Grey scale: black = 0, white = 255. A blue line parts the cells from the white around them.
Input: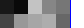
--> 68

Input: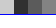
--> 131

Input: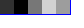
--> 119

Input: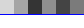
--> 123

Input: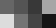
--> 68

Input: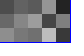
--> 69
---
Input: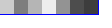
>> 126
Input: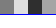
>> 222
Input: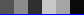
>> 139
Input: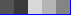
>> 57
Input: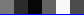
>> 43
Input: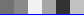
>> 137
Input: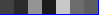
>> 42
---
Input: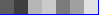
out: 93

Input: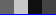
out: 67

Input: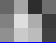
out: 59

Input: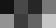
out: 38

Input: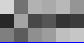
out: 52

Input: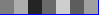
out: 93

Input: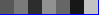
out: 45

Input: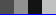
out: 78
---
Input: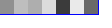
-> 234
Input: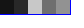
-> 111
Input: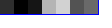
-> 83
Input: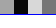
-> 216
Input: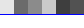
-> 62
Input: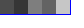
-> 99
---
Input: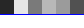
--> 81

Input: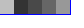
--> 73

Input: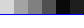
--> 30

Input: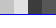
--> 87

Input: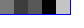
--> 61

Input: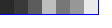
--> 57

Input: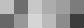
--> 104

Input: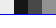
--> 72
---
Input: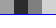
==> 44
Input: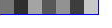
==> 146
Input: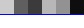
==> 183
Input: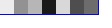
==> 216
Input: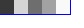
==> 110
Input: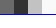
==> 50
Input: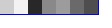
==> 156
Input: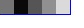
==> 85
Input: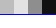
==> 226
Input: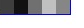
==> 112
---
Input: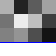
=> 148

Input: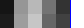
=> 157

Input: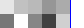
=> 254

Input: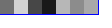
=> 211

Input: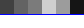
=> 99

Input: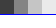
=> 132

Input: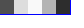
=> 221

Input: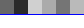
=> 42
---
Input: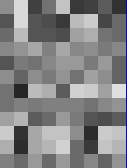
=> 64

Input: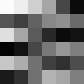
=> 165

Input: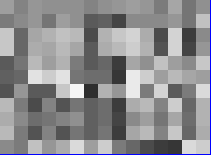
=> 166

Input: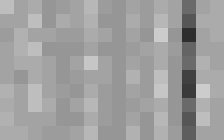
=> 106

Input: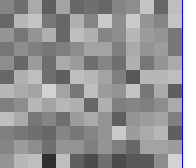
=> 196
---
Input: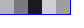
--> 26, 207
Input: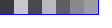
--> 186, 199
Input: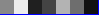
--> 68, 237
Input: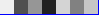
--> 33, 239
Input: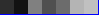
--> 80, 192
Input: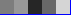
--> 38, 213
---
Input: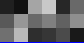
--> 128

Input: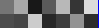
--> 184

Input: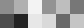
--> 147

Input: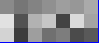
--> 67

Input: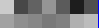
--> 91

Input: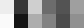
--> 108
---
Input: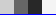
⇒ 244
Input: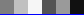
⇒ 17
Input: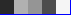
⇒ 245
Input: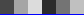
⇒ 192
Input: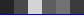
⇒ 59
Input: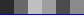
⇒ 139
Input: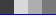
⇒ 121
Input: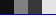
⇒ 228
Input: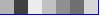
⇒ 214
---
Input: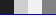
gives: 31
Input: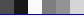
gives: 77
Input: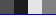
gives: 79
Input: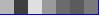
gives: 182
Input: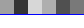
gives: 160
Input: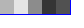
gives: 181
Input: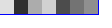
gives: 224
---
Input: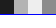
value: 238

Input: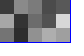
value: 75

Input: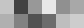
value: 144

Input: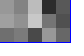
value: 44

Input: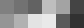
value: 163

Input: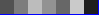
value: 202

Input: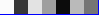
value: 186

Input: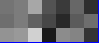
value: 103

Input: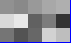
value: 168

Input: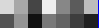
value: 91
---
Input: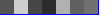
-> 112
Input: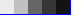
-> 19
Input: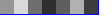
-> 61
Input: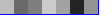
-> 147
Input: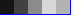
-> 178
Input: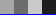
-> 29
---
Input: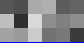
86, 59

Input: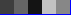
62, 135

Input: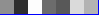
143, 179

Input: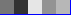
118, 183

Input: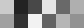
203, 146

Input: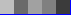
191, 59

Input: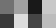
114, 188

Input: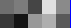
110, 89

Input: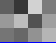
96, 181
